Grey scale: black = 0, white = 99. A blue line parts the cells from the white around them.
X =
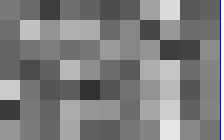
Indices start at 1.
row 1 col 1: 47
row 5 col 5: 19
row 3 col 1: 39
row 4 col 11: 51
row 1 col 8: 62
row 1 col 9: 85
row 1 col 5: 38
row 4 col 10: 42
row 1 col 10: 34
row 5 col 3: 33
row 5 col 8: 57
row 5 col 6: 33
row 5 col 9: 72
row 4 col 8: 67
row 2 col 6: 41
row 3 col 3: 49
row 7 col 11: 45
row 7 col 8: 51
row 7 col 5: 38
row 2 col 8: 28
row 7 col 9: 89
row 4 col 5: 55

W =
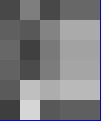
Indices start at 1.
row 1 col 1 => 28
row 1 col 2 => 49
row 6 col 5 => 37
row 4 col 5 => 64
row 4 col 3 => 48
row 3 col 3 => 47
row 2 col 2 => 34
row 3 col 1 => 40
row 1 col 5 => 40

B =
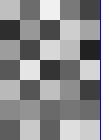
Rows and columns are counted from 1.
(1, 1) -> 74
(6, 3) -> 41
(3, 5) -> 13
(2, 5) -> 64
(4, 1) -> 34
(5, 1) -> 72
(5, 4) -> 55
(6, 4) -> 46
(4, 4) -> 38
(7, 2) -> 78
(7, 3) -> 37

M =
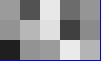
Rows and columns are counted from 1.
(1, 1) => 60
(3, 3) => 60
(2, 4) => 25
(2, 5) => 54

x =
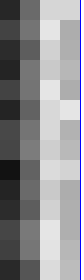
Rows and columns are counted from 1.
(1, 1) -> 15
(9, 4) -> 82
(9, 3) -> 85
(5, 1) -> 26
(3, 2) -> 36
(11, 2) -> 36
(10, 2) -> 41
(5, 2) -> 45
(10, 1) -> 14
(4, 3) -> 78
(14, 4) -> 73
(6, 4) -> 89
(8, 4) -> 72
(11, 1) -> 17

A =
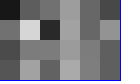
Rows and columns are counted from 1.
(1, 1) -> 9
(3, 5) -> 48
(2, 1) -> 44
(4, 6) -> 37
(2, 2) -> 83
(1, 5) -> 40
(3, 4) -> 60
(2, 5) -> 40

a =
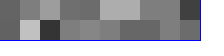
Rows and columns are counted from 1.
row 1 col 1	39
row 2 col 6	49
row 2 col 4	49
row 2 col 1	38
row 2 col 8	40
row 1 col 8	49

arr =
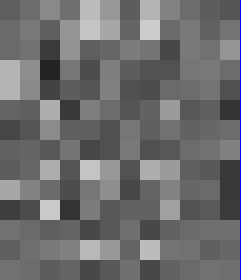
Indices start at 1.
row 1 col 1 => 37
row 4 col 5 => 30
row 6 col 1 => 39
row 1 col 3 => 53
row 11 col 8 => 38
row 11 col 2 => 29
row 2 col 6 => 65
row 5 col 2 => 53
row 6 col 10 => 34
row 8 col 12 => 50
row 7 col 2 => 33
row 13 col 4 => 50
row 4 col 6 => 49
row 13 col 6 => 59
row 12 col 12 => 43
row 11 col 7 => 38
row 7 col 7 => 46
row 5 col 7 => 31
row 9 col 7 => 32
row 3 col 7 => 48
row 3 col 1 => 41
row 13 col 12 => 40
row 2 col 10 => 47
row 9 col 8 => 67
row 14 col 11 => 44
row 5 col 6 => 50
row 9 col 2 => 40
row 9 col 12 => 22
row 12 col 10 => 41
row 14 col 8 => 28
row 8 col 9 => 34
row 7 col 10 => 38
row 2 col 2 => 47
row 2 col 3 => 37
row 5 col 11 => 45
